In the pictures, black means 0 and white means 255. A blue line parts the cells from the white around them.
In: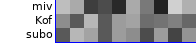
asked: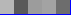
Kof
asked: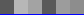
subo

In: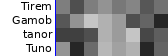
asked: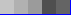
Gamob
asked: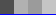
tanor
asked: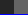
Tuno
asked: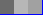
Tuno
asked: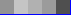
Gamob
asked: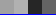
Tuno
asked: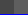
tanor

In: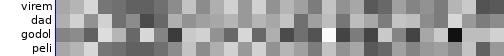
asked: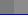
dad
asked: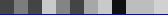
godol
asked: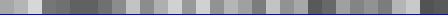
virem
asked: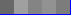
virem

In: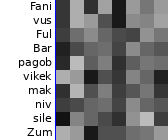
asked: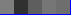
pagob
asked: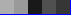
vikek
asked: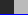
pagob
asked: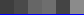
niv
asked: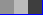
sile
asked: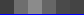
Ful
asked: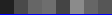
Bar

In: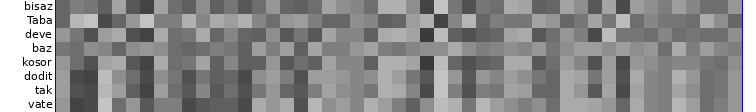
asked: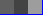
tak
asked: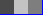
tak
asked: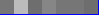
Taba
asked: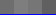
baz
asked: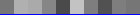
tak
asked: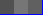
dodit
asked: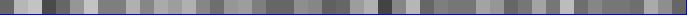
Taba

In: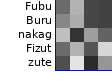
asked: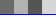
Fizut
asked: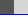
Fizut
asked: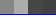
Buru

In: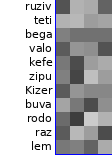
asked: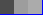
kefe
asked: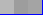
teti
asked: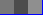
buva
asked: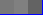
lem

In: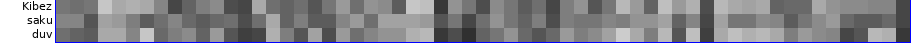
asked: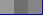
duv
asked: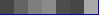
Kibez
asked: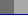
saku
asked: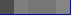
saku

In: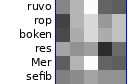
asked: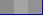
sefib
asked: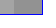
sefib
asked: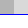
rop

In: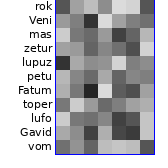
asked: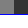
Veni
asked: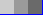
toper
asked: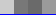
mas
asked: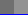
vom

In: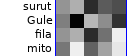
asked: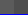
surut
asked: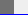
fila
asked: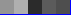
surut
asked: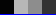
Gule

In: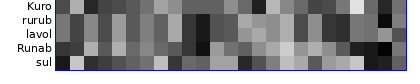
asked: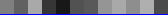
lavol
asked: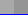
rurub
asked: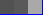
rurub
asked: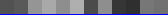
lavol
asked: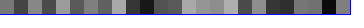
rurub
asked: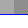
lavol
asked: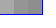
rurub

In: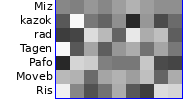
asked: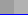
Miz
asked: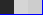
Pafo
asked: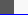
kazok

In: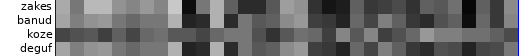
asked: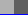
zakes
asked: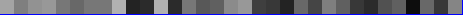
banud
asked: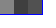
koze
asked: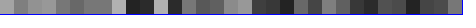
deguf
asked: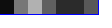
zakes
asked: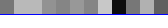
zakes
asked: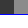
zakes

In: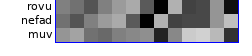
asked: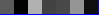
rovu
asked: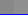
muv
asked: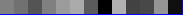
rovu

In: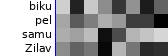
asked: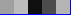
samu
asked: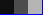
samu

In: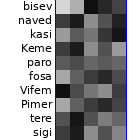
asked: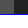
naved
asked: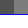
tere
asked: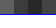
Pimer
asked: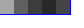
Pimer
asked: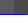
paro
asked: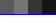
kasi

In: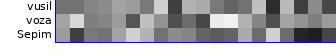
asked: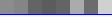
Sepim
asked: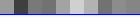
Sepim
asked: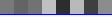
vusil

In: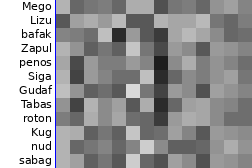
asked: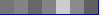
nud
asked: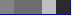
Siga
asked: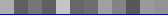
Kug
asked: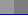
penos

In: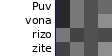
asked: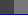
zite
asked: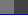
rizo
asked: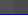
rizo
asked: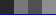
vona
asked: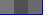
Puv
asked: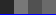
Puv

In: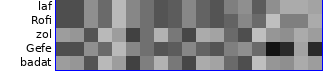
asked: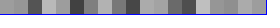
badat
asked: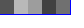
zol

